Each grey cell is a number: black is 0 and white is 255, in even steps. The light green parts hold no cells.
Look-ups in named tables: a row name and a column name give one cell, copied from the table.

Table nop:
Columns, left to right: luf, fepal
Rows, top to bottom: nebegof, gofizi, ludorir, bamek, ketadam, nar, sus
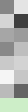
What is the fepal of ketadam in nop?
211
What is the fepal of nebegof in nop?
228
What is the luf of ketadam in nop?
201
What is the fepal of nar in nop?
198
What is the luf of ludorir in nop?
166
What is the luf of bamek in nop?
136
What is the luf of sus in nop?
186
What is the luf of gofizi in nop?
213
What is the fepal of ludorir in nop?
155
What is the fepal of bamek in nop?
190
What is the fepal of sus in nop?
100
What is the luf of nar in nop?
245
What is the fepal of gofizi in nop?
63
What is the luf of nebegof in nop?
134

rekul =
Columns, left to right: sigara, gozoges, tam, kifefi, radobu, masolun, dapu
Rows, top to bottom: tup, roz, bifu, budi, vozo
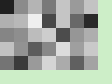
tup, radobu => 197
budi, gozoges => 146
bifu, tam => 188
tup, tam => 180
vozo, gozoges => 59
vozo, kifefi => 213
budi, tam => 92
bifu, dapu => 174
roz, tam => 239
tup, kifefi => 121
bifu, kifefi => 205
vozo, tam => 154
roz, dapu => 41
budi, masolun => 159
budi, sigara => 194
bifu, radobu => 76
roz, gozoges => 184
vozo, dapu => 163
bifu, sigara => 133
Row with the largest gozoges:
roz

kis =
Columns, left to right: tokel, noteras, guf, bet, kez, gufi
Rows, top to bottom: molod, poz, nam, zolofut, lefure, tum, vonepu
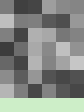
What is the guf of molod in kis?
69
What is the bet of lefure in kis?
132
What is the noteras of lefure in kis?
68
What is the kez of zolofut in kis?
192
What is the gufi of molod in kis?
133
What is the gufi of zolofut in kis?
146
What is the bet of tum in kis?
83
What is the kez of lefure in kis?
163
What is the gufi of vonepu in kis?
71
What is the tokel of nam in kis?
128
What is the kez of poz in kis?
78
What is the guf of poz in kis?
127
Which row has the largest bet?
nam

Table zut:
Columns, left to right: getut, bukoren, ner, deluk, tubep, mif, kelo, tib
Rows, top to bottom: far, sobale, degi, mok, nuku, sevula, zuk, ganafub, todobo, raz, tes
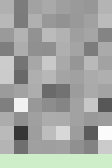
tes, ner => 160
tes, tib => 203
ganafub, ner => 152
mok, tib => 170
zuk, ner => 173
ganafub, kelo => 199

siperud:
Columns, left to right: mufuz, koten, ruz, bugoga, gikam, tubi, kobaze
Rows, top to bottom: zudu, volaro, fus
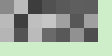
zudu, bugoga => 81
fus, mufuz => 181
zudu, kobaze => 93
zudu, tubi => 94
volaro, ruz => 191
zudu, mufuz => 137
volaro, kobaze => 160
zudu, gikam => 89
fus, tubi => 145
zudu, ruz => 61
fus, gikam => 88
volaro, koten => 63

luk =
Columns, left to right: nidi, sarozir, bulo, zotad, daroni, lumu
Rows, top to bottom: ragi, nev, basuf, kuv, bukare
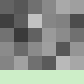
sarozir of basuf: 58
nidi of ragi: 99
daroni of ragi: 169
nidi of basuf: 114
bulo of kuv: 139
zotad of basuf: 154
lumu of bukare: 167
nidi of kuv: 139
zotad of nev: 134
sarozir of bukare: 161
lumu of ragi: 159
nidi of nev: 63
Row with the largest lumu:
bukare

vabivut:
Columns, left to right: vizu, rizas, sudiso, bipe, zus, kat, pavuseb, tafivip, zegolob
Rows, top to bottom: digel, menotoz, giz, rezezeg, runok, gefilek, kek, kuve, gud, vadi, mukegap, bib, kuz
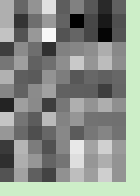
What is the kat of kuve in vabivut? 175
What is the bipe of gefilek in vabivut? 147
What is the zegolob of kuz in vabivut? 147
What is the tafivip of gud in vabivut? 113
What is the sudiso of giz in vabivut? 152
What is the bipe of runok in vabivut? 111
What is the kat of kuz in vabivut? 190
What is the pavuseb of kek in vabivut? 94
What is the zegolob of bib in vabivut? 147
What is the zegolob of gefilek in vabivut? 103
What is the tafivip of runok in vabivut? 188
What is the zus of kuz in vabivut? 145
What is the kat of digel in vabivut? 129
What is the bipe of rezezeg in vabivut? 48
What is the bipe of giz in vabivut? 248
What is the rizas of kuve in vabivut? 159
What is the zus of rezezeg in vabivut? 129
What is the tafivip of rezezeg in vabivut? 173
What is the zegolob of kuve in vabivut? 143
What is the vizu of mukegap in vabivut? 58
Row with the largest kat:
mukegap

